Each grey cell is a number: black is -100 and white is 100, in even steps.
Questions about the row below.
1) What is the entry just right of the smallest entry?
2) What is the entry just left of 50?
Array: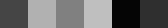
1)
-63
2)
0

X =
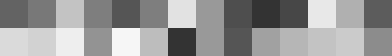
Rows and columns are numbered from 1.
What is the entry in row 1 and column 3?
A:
53
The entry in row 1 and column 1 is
-22
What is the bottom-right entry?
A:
10
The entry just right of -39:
-60
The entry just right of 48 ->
-60
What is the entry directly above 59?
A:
38
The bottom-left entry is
71
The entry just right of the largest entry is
48

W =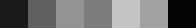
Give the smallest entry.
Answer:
-97
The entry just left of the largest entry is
-2
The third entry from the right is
54

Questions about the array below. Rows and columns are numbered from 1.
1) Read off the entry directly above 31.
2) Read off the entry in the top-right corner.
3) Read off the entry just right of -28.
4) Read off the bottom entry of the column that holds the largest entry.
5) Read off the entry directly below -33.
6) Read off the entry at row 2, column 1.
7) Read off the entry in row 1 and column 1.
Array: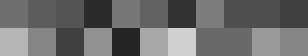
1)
-23
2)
-50
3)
-33
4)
63
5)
-50
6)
42
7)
-13

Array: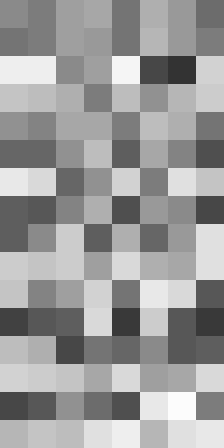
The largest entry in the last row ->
87
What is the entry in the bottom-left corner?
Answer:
43
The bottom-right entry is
82
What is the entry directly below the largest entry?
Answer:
76
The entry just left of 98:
82
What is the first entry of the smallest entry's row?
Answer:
87
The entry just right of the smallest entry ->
65
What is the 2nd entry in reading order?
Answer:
-3
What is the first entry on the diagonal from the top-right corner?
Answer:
-15
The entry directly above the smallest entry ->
20
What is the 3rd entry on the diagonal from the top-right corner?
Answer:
-44
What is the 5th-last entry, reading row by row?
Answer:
76
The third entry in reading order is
25
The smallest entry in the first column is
-49
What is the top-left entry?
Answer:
8
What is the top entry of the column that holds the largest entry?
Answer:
20
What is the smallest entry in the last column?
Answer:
-55
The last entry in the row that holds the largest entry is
-3
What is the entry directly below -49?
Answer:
48
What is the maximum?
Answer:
98
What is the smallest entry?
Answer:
-60
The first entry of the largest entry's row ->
-44
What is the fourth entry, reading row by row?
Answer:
31

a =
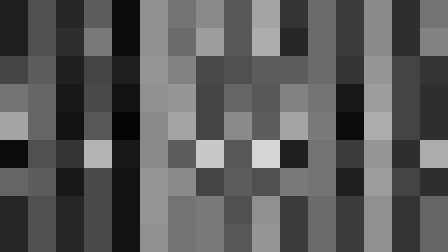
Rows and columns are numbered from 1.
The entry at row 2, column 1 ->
-76
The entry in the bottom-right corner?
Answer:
-21
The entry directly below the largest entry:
-37
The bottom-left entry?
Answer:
-70
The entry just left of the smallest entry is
-32
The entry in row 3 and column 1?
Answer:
-47
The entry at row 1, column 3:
-70
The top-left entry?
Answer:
-76
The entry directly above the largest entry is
-27
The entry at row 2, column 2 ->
-37
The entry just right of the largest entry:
-76
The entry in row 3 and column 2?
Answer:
-27
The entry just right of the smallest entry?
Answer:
8
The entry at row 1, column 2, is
-37
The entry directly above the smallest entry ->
-86
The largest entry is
67
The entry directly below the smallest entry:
-81
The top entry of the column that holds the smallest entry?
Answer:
-91
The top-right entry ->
-10

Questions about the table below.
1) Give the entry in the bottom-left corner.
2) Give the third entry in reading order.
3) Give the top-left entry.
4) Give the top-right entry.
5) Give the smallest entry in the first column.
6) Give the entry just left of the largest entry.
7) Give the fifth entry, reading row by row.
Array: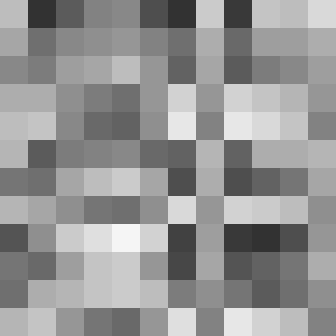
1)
42
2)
-29
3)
48
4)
70
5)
-34
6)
75
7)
7

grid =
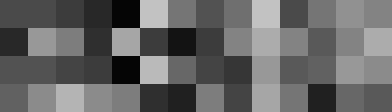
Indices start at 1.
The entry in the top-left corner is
-42
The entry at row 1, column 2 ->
-42
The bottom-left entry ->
-24
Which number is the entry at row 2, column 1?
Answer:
-69
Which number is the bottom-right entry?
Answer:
-30
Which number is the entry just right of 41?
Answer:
9
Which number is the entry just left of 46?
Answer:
-96
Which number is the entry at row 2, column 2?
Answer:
19
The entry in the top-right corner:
3
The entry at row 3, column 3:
-47
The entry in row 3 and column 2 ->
-36
